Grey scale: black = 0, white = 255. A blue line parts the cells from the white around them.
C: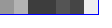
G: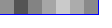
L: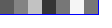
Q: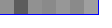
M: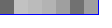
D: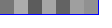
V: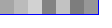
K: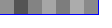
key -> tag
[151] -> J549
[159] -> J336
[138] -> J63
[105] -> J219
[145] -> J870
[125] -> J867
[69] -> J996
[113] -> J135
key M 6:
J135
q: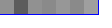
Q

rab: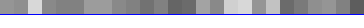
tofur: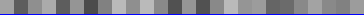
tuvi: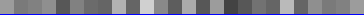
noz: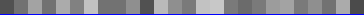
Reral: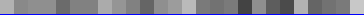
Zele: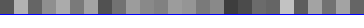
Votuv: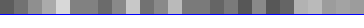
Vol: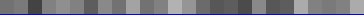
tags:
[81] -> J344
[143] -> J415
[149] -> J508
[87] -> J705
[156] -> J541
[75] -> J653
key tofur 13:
J344
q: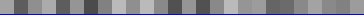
tofur
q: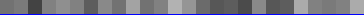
Vol
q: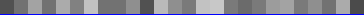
noz
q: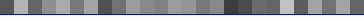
Zele
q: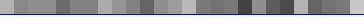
Reral

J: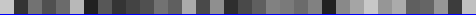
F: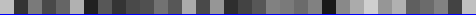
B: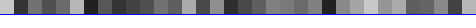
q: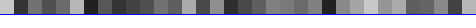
B
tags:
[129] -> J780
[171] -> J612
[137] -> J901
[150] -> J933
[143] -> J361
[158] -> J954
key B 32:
J901

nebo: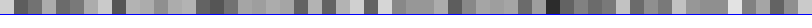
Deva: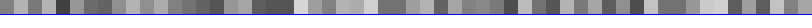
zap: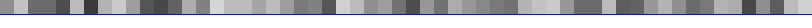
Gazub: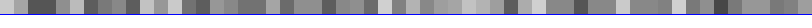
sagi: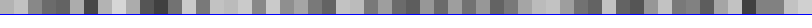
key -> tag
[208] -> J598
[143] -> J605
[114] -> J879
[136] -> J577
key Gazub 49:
J598
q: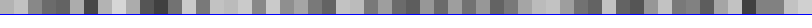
sagi
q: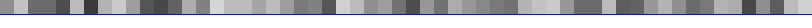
zap
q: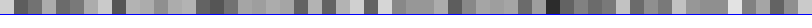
nebo

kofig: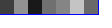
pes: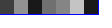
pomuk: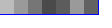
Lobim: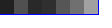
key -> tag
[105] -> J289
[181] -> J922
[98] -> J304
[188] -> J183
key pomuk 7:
J304
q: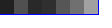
Lobim
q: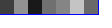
kofig

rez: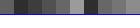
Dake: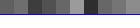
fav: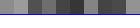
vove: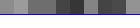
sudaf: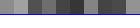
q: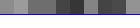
vove
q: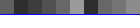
rez
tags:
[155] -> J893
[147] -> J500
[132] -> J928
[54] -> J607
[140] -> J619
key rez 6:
J893
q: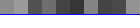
fav
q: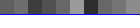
Dake

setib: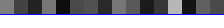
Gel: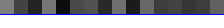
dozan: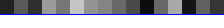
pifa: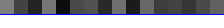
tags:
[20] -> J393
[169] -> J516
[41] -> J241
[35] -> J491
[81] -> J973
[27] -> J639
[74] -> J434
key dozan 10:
J434
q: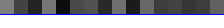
Gel
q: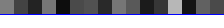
setib

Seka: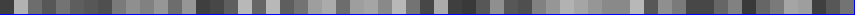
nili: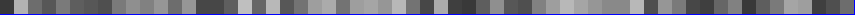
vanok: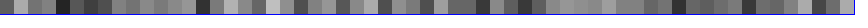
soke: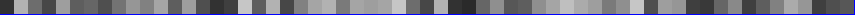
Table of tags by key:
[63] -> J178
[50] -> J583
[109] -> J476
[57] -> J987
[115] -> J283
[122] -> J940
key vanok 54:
J987
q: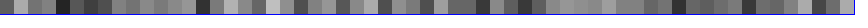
vanok
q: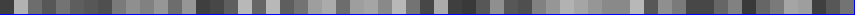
Seka
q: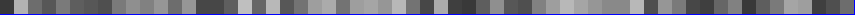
nili

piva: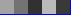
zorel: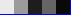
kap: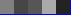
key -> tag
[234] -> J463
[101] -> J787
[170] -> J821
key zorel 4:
J787
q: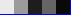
zorel
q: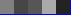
kap

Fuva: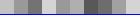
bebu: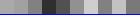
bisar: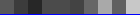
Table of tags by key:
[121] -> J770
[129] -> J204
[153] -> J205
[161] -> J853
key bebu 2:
J853
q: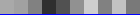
bebu
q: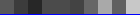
bisar

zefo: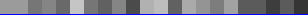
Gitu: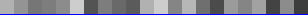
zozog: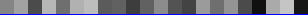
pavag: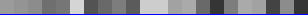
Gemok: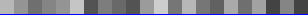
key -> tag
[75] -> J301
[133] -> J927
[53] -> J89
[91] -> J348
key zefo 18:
J348
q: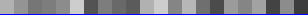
Gitu

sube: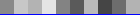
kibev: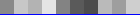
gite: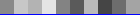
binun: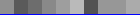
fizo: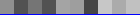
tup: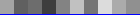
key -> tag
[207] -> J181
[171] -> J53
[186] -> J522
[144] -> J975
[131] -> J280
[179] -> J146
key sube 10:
J146
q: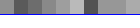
binun

